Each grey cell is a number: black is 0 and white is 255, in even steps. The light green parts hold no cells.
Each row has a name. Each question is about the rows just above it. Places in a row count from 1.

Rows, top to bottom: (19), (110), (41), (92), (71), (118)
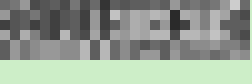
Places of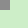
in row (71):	4 7 8 13 18 20 21
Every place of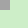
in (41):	15 20
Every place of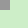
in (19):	3 18 23
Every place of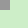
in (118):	2 5 6 15 16 18 24
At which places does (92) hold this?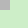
7 16 17 19 20
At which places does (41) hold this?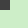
1 4 6 9 11 19
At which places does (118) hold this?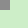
4 7 8 13 25

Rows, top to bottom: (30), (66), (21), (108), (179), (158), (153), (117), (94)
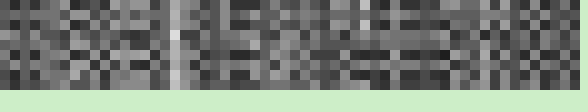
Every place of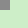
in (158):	7 19 20 31 54
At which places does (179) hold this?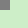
5 11 13 16 30 45 55
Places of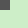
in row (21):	1 3 22 26 27 29 32 36 48
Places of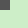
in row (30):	1 3 10 22 27 29 32 36

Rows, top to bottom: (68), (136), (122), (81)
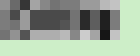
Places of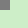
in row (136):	1 12
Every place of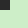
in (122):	9
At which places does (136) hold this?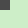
2 4 5 6 7

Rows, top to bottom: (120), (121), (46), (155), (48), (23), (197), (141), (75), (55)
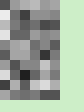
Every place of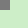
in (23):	4 6
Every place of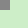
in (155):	5
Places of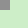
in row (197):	6
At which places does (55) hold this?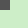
5 6

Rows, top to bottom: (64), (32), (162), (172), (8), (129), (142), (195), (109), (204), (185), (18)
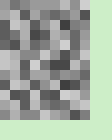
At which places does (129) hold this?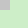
1 5 9
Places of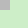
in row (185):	2 4

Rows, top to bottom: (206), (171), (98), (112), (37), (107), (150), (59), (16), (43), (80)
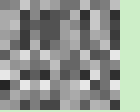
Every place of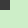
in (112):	3 12
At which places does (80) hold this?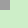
1 8

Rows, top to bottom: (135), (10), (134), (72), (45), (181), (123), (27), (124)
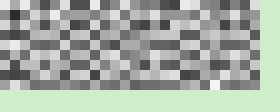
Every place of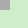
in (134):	26
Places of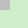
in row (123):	3 4 16 19
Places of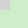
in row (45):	1 7 20

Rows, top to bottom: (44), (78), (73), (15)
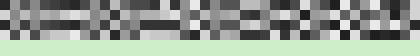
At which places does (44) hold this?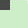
5 9 14 15 30 33 39
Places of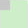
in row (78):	7 9 17
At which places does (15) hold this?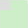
1 28 36 42
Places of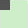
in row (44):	3 23 24 36 41

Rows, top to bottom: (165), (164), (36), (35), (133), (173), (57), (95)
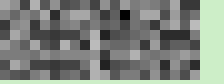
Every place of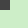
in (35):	4 5 7 8
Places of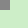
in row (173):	7 8 9 12 13 18 20
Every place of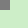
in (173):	1 2 3 6 15 17
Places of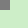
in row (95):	4 13 14 18
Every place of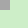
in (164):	5 8 9 15 16
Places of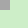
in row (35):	2

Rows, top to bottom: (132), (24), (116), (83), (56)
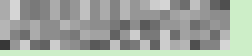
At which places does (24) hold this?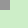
8 14 15 16 21
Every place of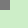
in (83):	8 15 16
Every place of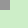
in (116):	3 9 17 18 22

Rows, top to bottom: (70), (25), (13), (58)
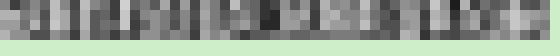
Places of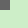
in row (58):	11 24 30 31 37 39 47 48
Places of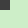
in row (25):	12 32 40 43
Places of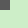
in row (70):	16 30 43 50 53
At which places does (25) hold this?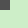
5 8 20
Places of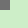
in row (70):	11 25 36 49

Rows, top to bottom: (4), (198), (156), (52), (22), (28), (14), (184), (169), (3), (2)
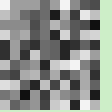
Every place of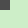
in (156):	4 9
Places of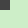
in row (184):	2 7
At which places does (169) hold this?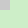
2 7
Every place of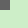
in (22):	6 9
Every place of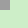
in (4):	2 3 4 6

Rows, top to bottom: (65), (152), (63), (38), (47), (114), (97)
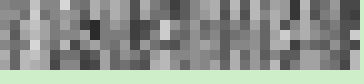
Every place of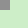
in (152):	1 2 8 34
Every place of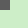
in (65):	19 23 25 32
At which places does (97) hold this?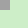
1 5 11 22 31 32
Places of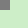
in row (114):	14 22
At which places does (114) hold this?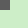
10 15 23 27 29 30
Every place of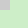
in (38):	17 29 36

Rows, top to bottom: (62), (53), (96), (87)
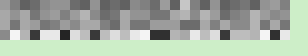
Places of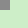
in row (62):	5 14
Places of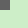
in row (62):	3 9 11 13 18 21 23 26
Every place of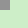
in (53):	2 5 14 15 29

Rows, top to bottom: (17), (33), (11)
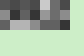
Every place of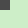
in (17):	2 4 7
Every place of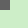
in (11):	1 5 6
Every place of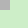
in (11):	2 3
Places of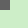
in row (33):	3
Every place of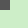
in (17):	1 3
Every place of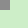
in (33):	1 7
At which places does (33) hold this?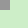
5

